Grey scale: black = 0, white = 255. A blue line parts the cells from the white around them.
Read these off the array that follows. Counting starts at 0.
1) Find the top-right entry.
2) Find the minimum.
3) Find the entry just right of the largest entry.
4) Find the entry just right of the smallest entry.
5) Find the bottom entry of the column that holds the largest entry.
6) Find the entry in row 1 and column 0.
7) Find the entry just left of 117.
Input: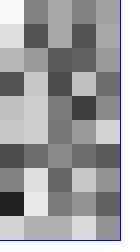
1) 160
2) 33
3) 131
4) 232
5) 211
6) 224
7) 205
